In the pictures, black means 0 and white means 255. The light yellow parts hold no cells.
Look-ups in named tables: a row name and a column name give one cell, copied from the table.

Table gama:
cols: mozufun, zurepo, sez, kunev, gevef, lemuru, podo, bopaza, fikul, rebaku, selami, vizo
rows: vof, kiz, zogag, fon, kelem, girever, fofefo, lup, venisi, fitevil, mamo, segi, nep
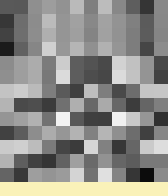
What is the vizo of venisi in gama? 48
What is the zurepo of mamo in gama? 207
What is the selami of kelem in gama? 148
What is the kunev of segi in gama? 53
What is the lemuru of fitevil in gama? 179
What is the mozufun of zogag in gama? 66
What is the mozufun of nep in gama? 100
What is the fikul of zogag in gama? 146
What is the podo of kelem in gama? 83
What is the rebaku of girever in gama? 194
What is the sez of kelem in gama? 172
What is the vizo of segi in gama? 121
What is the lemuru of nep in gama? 212
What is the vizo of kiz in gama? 135

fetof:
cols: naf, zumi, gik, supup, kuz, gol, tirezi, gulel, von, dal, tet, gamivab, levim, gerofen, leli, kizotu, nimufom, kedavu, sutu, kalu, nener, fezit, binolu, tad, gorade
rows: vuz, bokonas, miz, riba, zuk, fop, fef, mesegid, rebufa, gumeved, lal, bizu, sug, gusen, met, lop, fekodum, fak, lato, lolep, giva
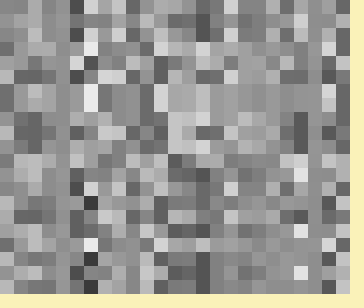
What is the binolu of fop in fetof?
142
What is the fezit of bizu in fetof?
207
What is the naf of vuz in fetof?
135
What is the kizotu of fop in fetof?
111
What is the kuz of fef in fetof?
142
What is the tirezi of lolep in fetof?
133
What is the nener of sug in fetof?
152
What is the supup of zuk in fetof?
149
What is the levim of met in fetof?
122
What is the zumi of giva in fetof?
133
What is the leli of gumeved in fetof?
105
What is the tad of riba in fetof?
213
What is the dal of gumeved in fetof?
103
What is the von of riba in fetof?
140
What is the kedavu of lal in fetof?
179
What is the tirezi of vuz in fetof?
209

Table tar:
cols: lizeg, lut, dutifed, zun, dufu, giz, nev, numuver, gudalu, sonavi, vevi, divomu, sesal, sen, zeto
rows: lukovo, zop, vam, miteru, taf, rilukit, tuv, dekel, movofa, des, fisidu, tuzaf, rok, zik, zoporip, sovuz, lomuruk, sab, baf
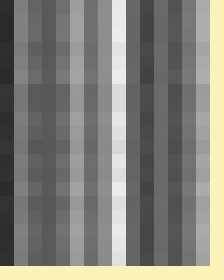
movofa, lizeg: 46
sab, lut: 125
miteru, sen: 114
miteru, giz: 155
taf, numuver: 143
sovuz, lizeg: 48
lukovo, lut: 126
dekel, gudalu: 218
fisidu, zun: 88
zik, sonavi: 103

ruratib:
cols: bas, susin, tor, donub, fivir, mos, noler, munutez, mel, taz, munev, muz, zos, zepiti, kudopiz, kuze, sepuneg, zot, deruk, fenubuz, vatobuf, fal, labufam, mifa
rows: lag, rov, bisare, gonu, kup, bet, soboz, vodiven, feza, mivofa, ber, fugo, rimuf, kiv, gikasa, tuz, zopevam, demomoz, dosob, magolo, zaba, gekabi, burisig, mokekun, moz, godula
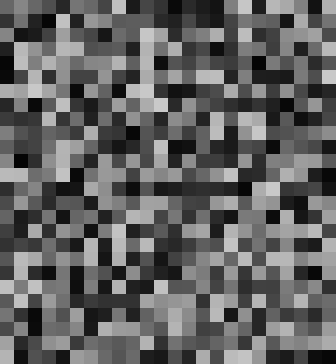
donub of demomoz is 111
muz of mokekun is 87
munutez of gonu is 86
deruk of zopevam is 108
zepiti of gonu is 52
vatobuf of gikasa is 28
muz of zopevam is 90
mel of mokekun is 155
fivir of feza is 53
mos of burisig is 158
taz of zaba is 32
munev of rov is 93
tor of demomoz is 56
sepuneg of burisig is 22
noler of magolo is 110
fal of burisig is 76
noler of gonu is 80
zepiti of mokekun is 128
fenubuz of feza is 25
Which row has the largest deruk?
mivofa

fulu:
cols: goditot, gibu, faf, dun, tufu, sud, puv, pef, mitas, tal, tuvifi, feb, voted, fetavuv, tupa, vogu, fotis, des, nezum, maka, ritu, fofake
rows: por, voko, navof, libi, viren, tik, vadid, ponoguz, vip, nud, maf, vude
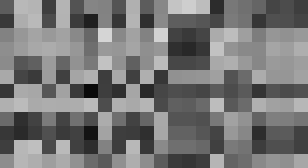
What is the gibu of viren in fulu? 86
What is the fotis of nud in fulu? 152
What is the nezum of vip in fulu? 99
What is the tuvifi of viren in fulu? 141
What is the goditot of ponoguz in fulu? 176
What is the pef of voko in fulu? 131
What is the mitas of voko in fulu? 54
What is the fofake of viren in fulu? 158
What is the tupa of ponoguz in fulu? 106
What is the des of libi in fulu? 137
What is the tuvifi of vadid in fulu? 40
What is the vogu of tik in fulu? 160
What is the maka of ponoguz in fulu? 161

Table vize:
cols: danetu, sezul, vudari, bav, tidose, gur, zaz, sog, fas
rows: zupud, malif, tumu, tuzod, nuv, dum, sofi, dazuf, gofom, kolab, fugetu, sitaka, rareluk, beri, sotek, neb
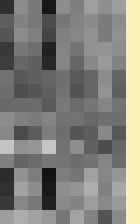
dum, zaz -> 102
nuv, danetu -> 61
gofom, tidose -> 113
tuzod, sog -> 147
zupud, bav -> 23
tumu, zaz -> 145

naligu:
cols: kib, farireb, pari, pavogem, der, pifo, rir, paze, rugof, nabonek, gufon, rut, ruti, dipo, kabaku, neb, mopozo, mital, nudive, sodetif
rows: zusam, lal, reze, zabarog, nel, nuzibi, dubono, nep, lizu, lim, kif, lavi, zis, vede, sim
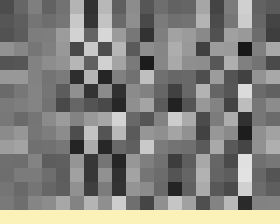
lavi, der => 95
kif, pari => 112
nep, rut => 91
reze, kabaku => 137
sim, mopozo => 184
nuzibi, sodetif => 168
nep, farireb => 126
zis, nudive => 103
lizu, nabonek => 104

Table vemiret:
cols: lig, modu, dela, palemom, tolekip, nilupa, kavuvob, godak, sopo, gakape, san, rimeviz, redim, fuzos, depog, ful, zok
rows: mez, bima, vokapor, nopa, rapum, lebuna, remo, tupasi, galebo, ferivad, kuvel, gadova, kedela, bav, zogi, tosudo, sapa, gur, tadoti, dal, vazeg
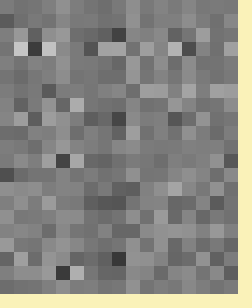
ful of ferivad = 107
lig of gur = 153
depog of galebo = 147
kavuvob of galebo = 94
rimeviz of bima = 127
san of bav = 129
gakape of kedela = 144
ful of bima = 112
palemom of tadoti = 148
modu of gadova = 138
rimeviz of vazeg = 125
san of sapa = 138
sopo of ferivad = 98
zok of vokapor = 118
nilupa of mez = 125

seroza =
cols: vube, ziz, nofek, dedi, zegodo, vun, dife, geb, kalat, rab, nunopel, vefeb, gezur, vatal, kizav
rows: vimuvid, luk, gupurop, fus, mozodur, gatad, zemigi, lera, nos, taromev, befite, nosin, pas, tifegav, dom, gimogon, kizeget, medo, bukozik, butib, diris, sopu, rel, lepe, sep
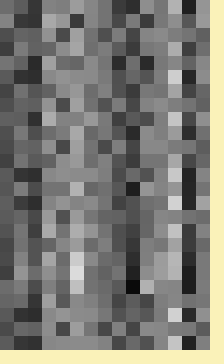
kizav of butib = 121
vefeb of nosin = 117
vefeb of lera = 139
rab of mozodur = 110
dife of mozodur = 138
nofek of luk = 52
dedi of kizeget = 170
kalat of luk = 72
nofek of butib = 108

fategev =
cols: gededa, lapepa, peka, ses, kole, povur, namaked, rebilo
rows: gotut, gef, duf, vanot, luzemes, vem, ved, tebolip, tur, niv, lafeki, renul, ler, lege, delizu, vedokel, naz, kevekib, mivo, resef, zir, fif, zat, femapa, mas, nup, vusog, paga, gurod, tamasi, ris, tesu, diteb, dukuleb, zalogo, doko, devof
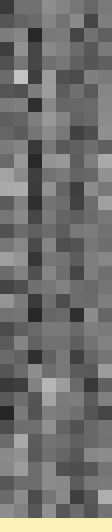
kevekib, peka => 74
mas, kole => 113
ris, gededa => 77
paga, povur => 105
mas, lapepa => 132
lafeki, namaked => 109
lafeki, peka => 56
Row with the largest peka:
vusog

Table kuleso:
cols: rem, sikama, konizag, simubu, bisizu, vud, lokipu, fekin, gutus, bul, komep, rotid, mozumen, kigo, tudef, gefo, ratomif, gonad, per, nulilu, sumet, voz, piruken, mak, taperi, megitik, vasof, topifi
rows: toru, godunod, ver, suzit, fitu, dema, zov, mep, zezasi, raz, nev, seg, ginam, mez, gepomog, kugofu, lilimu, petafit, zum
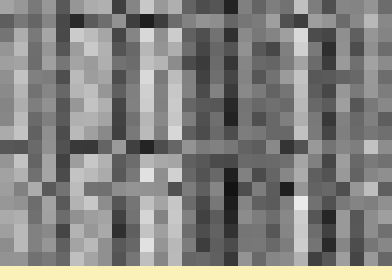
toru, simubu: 151
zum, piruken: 64
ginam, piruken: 95
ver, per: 120
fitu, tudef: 59
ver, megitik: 95
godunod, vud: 40
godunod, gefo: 142
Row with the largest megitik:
mez

